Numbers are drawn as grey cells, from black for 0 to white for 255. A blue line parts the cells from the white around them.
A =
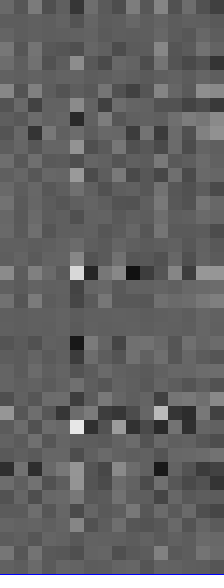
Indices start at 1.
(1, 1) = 105
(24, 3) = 96
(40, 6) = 79
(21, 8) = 104
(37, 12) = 107
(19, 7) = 83
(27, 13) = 103
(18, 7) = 94
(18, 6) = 107
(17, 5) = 95
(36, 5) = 105
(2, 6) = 83
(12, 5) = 91
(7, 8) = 117
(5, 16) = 52
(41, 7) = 92
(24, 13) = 96
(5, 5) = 93
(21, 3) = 99
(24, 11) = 94
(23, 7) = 96
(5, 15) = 83
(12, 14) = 94
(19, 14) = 80
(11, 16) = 95
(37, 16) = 70
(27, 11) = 90
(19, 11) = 88
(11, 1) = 93
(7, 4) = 93
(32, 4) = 86
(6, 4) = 95
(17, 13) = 90
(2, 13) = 92
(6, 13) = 98
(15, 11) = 95
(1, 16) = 64
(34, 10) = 108
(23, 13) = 97

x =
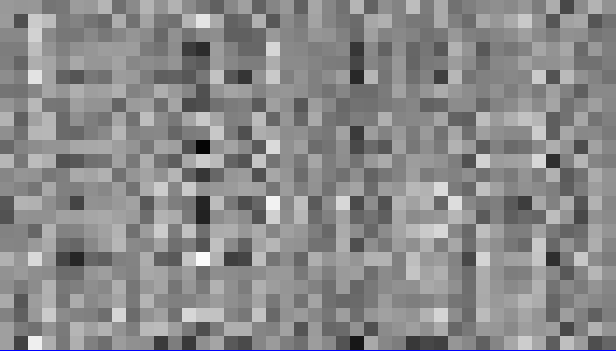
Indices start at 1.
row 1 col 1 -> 153
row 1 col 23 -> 167
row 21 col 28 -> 138
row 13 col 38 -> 148
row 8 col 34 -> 140
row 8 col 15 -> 79
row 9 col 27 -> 122
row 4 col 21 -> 137
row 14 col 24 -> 114
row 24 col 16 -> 124
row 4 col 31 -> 118
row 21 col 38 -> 144
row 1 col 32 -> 170
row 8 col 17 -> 123
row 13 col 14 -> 97
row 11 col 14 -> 82
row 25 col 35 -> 96
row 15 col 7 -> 146
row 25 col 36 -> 133
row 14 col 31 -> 178
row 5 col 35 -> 108
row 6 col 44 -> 114
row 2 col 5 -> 123
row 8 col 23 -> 157
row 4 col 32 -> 88
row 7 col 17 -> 164
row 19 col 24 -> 149
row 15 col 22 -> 190
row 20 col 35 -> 173
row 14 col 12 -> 204
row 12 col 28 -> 171
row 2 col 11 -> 163
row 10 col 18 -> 79
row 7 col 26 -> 108
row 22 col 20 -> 120
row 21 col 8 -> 136
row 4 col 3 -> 189
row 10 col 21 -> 141
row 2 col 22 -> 122
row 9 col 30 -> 136

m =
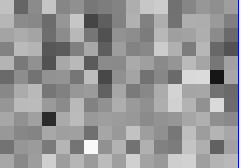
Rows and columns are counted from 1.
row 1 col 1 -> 193
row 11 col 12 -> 129
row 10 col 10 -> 194
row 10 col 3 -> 132
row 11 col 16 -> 97
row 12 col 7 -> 155
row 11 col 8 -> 145
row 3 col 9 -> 146
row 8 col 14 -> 179
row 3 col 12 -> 184
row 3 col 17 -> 106
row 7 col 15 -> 167
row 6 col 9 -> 144
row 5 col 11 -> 159
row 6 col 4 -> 146
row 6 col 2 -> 141
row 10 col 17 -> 167
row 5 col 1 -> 180
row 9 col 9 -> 156
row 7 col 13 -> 211
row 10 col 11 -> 158
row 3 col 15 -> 174
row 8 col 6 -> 185
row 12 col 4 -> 207
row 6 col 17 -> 167
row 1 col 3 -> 139
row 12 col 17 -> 185
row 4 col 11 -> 136
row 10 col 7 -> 112
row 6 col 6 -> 118
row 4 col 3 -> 180
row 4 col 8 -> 94
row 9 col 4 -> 43
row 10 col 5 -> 159
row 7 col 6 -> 151
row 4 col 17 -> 82
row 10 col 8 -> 166
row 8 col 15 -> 145

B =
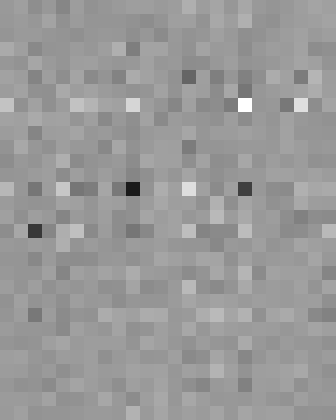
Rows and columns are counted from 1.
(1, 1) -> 153
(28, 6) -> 164
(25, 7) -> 157
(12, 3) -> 148
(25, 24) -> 145
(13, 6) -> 158
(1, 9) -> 154
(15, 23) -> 157
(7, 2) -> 162
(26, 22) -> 158
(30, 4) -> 149
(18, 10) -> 156
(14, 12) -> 173
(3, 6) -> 144
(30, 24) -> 146
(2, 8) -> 149
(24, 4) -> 149
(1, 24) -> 160
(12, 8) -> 150
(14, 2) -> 151
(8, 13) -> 134
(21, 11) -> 140
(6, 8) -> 148
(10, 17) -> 156
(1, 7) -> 146
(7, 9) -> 151
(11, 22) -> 157
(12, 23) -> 145
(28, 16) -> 153
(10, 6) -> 164
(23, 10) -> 160
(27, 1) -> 156
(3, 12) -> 139
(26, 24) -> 156
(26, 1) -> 158
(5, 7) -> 159
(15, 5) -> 162
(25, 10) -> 148
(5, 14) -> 141

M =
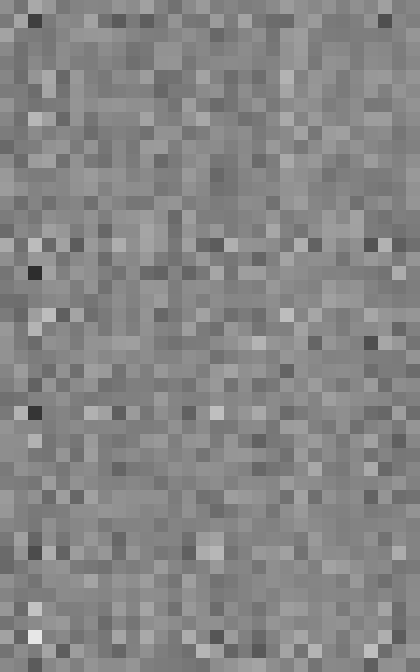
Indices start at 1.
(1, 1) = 143
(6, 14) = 128
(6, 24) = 145
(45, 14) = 128
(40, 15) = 172
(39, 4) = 141
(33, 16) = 135
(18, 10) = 144
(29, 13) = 133
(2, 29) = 135
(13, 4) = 124
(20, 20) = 135
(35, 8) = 130
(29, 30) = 128
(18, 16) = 92
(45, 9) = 133
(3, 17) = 120
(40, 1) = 106
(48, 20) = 142
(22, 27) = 128
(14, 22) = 148
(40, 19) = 153
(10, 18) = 141
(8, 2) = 125
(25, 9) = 157
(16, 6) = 135
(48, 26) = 131
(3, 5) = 133
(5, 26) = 125
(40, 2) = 148
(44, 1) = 151
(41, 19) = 118
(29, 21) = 133
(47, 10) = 129
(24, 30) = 129
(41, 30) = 122
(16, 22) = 134
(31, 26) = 112
